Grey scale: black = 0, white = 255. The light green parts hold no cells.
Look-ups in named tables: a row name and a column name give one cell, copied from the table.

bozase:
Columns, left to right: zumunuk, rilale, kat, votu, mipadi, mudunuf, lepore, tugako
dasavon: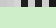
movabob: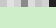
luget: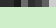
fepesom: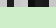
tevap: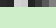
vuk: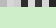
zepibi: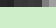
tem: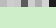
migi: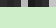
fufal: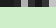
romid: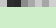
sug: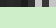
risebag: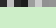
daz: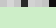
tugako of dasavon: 27
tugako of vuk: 39
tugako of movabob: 35
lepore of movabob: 209
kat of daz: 198
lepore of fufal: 53
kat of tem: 201
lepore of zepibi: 126
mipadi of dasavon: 207
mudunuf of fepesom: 30

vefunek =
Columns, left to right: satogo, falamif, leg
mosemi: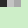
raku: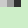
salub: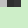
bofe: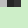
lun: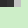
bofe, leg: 52
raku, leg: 48
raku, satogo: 203
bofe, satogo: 189
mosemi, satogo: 42
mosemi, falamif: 195
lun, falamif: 52
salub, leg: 54

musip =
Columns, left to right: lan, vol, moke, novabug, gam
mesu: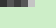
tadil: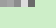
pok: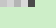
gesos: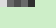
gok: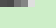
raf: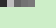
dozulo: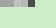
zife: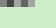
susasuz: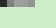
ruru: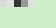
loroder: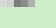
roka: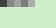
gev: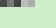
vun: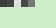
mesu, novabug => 87
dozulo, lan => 162
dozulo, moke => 192
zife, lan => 131
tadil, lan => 158
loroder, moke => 123
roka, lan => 65
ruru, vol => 226

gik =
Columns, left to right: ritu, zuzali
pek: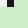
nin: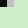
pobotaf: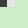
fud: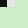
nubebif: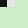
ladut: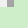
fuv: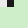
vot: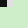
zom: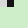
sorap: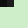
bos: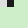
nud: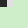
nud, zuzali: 224
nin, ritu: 14
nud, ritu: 39
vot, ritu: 18
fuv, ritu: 235
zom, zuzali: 19
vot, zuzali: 224
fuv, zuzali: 25
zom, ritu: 216
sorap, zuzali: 28
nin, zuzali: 193
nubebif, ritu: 21
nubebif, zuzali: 231

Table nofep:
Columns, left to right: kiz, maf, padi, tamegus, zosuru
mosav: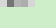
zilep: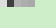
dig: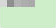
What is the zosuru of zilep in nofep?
169
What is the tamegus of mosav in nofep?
173
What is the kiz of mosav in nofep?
215
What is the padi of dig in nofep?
180
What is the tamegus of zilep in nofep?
173
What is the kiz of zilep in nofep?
221
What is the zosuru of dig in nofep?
169
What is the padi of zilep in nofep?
180
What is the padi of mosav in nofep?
180
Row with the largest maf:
dig

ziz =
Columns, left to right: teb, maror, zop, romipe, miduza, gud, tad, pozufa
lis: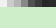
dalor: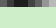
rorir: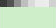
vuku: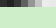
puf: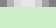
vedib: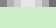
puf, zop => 219
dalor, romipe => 30
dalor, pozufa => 185
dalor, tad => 149
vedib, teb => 132
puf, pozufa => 126
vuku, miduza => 149
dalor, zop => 29
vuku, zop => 55
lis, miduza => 81
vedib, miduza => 231
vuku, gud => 197
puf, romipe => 230
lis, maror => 203
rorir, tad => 236
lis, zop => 181
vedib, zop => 207
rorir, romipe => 190
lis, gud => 59
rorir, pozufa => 209
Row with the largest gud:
rorir

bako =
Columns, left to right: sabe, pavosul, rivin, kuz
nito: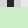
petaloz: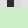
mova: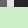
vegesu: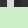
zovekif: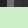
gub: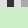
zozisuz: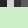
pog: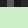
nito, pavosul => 39
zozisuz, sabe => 36
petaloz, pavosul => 44
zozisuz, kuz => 92
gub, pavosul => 53
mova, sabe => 102
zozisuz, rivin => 53
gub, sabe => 224
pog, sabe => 33
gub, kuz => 171
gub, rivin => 224
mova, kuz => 38
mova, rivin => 39
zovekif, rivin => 53

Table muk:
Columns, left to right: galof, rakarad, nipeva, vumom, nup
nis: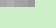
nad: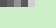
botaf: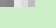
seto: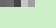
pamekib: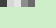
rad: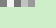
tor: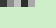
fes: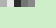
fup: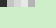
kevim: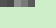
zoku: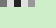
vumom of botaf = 220
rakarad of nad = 101
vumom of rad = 194
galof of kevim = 82
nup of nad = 208
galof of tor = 55
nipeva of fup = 216
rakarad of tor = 142
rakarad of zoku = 224
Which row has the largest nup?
nad

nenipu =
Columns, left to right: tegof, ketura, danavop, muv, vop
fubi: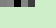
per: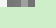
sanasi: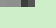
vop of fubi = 61
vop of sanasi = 85
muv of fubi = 132
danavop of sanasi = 143
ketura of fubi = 133
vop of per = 115
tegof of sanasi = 145
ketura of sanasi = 142
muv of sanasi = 61
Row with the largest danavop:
sanasi

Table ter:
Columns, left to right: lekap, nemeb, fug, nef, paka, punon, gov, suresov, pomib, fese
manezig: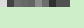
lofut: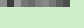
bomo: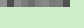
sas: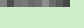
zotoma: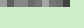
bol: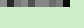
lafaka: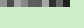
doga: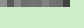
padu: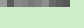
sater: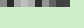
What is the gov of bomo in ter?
136
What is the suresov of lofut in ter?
118
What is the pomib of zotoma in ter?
110
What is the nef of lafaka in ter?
136
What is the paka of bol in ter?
82
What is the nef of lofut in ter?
118
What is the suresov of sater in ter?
98
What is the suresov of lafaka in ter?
48
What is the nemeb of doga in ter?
90
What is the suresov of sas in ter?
108
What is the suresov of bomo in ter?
121
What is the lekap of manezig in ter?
219
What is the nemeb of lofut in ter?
62
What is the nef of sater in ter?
191
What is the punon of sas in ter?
113
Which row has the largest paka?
sater

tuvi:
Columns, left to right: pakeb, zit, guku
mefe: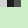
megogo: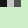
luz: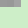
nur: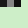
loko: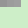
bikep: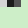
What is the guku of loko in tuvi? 159
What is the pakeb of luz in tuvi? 154
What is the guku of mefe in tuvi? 82
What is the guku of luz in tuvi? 163
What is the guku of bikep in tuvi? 83
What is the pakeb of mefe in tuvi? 211
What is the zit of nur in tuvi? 134
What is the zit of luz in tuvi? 152
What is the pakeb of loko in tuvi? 149
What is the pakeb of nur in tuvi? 24

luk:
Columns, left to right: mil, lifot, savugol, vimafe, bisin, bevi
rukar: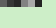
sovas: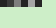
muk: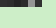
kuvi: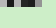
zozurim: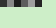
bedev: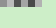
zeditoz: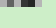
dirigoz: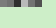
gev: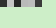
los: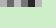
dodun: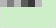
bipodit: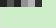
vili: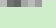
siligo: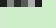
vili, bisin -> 187
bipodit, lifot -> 85
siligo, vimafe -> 88
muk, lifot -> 45
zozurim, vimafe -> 93
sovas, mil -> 35
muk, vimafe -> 43
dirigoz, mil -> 123
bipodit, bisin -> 181
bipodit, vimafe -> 145
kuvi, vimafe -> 37
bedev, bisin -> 73
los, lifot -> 105
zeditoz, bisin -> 37
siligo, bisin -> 174
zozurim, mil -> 49
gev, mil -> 47
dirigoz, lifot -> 113
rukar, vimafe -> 130

